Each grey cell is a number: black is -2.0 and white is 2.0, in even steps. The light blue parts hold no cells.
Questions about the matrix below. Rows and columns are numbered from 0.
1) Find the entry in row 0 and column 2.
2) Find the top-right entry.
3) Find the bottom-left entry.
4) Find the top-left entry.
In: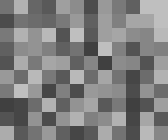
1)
-0.4
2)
1.0
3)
0.7
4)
-0.2

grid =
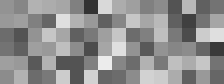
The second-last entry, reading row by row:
0.4
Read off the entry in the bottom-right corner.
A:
-0.4
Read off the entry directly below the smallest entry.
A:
0.4
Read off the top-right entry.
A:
-0.2
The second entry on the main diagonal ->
0.5
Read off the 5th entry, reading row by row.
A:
0.6
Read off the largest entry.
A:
1.7
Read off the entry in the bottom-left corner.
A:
0.2
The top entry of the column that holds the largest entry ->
1.4
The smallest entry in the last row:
-0.7
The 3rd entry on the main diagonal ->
0.3
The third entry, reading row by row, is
0.8
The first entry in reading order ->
0.3
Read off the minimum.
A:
-1.2
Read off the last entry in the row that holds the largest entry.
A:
-0.2
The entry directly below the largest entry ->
-0.4
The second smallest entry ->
-1.1
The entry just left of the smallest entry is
0.0
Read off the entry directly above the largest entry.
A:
0.6
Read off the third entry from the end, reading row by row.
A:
-0.5

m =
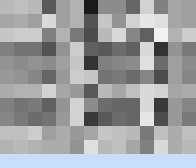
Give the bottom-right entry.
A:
0.9
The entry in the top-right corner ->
0.5
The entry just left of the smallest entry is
0.8
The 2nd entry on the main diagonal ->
0.7
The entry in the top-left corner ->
0.9
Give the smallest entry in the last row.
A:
0.0
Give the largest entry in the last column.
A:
1.2
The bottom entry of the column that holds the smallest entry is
1.5
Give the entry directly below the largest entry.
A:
-1.2
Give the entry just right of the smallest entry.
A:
0.2
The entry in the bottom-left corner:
0.8
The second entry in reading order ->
1.0
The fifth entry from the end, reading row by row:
0.6
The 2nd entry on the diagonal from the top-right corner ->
0.6
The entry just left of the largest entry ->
-0.5
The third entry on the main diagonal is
1.2
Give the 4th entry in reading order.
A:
-0.6
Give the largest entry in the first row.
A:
1.3
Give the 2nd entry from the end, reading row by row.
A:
0.7
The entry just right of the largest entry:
0.8
